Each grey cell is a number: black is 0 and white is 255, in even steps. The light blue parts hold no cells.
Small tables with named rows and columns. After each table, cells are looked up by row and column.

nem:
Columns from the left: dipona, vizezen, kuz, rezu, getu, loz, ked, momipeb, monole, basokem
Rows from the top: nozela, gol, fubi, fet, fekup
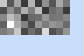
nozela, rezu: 59
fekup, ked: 219
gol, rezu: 175
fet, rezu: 130
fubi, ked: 152
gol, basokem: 59
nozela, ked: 144
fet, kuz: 171
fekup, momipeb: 80
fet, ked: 124
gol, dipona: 77
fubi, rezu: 55
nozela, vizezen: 87
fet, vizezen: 253
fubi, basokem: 134
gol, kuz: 103
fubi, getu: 105

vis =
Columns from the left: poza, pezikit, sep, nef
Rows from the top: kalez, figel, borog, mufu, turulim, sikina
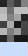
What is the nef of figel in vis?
190
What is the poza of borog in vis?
194
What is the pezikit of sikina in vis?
104
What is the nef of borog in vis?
37
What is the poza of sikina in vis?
37
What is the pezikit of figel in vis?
111
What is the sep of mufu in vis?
24
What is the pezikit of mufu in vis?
173
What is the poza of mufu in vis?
65

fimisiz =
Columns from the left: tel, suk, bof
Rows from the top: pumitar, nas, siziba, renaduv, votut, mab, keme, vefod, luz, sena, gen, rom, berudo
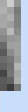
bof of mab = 154
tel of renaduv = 168
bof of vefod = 161
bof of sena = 180
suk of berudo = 60
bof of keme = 161
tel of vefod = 90
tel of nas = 178
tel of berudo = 87
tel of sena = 98
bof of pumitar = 148
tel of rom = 92
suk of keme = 160
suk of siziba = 175
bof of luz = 155
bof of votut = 139
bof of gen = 166
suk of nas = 161
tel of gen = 70

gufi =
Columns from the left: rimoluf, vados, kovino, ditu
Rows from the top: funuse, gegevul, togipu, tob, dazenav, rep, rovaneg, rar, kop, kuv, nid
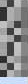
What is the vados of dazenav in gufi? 64
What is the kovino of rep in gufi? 65
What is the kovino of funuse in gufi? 189
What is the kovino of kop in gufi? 154
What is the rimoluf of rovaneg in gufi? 157
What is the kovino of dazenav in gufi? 189
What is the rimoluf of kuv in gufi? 156
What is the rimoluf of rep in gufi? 186
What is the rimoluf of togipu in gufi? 49
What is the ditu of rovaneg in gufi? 134
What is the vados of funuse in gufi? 65
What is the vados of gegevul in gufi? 175
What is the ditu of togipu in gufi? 115
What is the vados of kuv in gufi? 66
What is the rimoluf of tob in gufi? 192
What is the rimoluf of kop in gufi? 49
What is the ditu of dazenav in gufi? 134
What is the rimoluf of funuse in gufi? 163
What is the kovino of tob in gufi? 67

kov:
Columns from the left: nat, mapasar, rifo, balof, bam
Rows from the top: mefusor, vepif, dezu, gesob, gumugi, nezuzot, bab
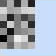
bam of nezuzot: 69
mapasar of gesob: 204
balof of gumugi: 142
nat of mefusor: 96
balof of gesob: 180
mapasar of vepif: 163
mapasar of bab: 106
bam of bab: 186
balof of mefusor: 173
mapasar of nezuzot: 127
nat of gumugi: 143
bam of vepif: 214
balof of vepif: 208
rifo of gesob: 124
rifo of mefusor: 47
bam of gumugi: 159
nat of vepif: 213
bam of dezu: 108
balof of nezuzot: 212
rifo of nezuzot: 236

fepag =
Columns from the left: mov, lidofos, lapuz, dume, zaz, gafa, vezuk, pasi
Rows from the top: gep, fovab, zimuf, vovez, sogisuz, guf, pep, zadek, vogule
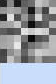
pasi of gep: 138
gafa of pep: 136
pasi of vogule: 118
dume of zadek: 99
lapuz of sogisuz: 90
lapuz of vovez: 199
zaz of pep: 114
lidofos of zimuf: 221
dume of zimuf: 152
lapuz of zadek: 171
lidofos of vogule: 194
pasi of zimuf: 93
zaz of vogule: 109
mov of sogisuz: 94
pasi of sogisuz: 91

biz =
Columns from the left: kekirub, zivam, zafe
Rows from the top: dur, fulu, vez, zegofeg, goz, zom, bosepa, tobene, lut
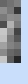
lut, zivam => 92
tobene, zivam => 104
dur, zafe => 127
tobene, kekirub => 138
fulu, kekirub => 142
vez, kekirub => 122
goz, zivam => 148
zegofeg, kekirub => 78
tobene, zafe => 93

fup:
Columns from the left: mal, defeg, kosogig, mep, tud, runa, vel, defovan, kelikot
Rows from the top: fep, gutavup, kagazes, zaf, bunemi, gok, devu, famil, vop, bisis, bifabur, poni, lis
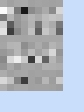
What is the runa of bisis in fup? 161
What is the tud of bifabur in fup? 161
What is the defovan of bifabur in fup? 162
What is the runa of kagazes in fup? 171
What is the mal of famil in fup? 152
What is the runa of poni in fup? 152
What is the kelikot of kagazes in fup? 191
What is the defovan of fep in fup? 161
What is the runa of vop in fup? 216
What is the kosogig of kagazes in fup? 151
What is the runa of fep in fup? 164
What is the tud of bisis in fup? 166
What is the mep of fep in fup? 168
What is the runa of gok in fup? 166
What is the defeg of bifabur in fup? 161
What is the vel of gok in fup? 167
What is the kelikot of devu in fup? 171

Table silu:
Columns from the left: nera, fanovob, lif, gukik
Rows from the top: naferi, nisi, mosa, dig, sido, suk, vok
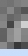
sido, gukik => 133
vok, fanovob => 105
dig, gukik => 207
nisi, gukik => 85
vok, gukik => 76
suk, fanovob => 140
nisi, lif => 105

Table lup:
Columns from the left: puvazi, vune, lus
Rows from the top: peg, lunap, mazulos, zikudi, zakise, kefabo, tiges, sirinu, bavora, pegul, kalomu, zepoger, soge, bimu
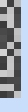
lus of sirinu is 184
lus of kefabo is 188
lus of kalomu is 66
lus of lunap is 67
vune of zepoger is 72
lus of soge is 70
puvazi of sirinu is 212
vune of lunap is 195
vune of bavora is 198

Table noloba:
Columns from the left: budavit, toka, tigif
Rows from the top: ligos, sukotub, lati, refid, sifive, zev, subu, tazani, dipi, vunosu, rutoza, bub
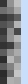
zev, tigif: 181
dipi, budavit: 45
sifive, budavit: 56
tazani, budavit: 93
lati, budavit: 52
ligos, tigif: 193
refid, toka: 98
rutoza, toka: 107
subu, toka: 62
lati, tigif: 94
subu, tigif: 141
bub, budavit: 51
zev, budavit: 73
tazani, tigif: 171

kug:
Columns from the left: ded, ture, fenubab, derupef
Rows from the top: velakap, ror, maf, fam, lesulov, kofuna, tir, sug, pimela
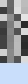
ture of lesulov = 134
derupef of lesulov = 217
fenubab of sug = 185
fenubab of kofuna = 184
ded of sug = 210
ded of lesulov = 58
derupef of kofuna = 46
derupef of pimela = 219
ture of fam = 126

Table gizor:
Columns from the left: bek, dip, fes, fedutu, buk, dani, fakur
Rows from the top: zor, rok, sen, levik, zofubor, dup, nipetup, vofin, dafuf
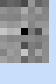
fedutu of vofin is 197
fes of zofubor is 185
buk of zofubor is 120
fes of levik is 153
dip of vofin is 157
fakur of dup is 135
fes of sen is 129
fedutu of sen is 147
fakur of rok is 132
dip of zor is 102
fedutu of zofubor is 3
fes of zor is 95
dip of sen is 132
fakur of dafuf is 142
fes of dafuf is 152
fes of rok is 138
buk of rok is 133
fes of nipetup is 153

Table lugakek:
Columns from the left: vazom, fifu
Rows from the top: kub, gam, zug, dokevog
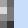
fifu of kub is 104
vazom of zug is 143
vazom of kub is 163
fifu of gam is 121
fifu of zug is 122
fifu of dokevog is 55
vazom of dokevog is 108
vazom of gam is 217
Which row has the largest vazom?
gam

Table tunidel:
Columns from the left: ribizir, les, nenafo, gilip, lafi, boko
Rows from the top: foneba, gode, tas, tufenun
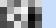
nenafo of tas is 83
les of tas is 230
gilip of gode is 245
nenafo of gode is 220
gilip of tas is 204
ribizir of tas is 83
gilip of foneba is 206
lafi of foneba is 142
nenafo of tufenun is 226
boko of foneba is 214
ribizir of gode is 66
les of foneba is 152

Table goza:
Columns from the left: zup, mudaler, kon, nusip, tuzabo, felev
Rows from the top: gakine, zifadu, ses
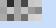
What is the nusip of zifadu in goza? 193
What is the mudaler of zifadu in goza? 199
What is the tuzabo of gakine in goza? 198
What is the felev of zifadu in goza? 136
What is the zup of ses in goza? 170
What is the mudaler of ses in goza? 91
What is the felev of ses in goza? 213
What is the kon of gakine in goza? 158
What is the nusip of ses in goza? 114
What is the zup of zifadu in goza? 161
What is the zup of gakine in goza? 172
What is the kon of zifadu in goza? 162

